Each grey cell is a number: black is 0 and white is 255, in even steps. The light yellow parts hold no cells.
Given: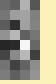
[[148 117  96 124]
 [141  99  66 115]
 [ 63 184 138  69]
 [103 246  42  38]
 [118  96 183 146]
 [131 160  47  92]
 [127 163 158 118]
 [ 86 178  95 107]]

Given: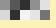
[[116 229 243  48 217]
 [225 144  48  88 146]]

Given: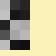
[[ 16  21 188]
 [184 166  81]
 [170 178  34]
 [ 29  22 194]
 [ 37  52 185]]

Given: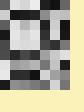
[[117 211 105 121 134 142  26]
 [134 160 211  18  45  43 232]
 [ 29 195 118 180 166 156 226]
 [223 201 161  50  71  40  75]
 [120  49  71 221 218 223  73]
 [ 23 215  48 228 213 229  24]
 [ 20 206  32 213 182 223  94]
 [190 196 140  36  29  22 206]
 [102  18  31 236 213 225  95]]

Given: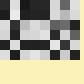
[[ 34 203  35 206 227 213  29 221]
 [216  52 229  36  33  34 221  33]
 [ 96 211  42 225 214 212  35 213]
 [ 34 107  96 200 218 189  49 219]
 [217 184 217  35  36  32 234  29]
 [223 101 215  39  38  25 222  42]]

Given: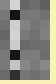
[[120 112 119  48 106]
 [137 123 135 197 121]
 [109 125 124  22 120]
 [112 110 104 203 111]
 [129 113 121 211 102]
 [125 118 132 206 111]
 [113 121 120  20 120]
 [ 95 110 101 211 135]]

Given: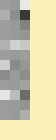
[[174 153 156]
 [147 154 156]
 [108 188 228]
 [162 154 156]
 [141 155 140]
 [151 139 206]
 [158 153 157]
 [199 208 177]
 [149 153 156]
 [129 153 158]
 [ 56 141 175]
 [232 153 157]]
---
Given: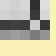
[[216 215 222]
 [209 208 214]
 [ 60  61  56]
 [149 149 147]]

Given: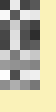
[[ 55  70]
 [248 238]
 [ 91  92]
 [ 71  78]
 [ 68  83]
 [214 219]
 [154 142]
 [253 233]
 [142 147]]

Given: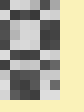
[[ 66 210  78]
 [216  75 215]
 [ 75 214  77]
 [ 80 214  61]
 [ 70 217  66]
 [220  63 218]
 [ 63 194  76]
 [196  83 200]
 [222  62 213]
 [212  70 221]]

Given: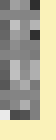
[[ 99 145]
 [133 132]
 [ 97 141]
 [102 145]
 [114 127]
 [130 131]
 [102 137]
 [ 95 144]
 [ 87 171]
 [130 132]
 [114 174]
 [234  82]]

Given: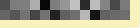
[[ 79 126   7 149  42 132 123]
 [100 115 115  97 182  98 111]]

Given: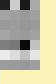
[[ 32  25]
 [163 153]
 [154 151]
 [165 154]
 [127  10]
 [234 193]
 [155 153]]

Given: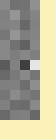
[[138 115]
 [128 118]
 [130 104]
 [119 126]
 [136  97]
 [136 135]
 [ 91  63]
 [105 137]
 [127 110]
 [118 125]
 [128 108]
 [105 128]]

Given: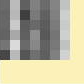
[[107  96 107 194]
 [102  63  97 206]
 [103  93  92 202]
 [ 99  95  89 207]
 [117 106  98 193]
 [ 71  86  95 209]]

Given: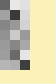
[[102 224]
 [162 216]
 [134 210]
 [146 153]
 [154 168]
 [157 229]
 [182  62]]
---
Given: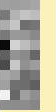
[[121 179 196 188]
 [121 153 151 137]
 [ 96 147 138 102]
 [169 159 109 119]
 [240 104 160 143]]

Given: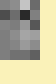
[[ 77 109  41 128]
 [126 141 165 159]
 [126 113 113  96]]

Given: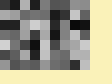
[[170 158 106 115 110  27  51 197  97]
 [113 103 160  59 169  21 130 191  92]
 [ 72  94 168  34 193 115 107 179 178]]

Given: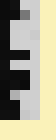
[[ 12  13 119 207]
 [ 14 207 208 203]
 [ 13  15  15 209]
 [ 14  12  13 208]
 [ 10 176 208 207]
 [ 16  15 199 206]]

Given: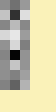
[[195  49 222]
 [215 231 156]
 [133   5 147]
 [143 129 160]]

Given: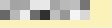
[[104 184 236 108  48 190 151 244 216]]

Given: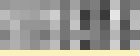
[[187 171 166 161 182 205 126 182  58 118  57 229 108 184]
 [129 172 155 137 119 162 118 146 141 131 103 181 100 115]]

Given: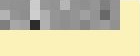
[[179 148 142 206 174 149 144 148 160 147 105 148]]
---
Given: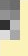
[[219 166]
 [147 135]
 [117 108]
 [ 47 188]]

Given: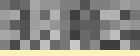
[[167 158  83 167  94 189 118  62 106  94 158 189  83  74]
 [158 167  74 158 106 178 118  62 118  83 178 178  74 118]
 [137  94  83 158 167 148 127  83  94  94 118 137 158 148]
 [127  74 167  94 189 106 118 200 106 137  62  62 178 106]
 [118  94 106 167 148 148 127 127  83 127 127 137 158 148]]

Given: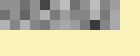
[[177 133 177 133 122 157 168 157 122  58 133 168]
 [145 145 113 145  69 157 189 113 145 189 133 157]
 [113 145 101 145 177 122 157 133 133 177 122 168]]

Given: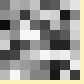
[[207  46  80 154 121  36  36 154]
 [185 246 176 132 132  24 216  57]
 [176 143 246 246  89  68  89 207]
 [143 154  57 166 216 207  24 132]
 [132 166 154 143 101  36  57 237]
 [111 176 166 195  80  89 195 227]
 [ 57  68 176 207 246 227 237 195]
 [ 13 121 227 101  68 185 111 216]]

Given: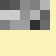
[[204 204 148 180  98]
 [128 158 158  47 107]
 [ 76  88 139 128 180]]

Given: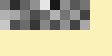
[[199  77 107  54 135  77 144  66 167]
 [178 167 125  77 107 178 116 156  66]
 [125  45  98 144 229  23 144  88 116]]

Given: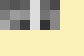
[[168 115  61 221  50 135]
 [126 156 147 221 115 135]
 [ 95  84  95 221 104  73]]
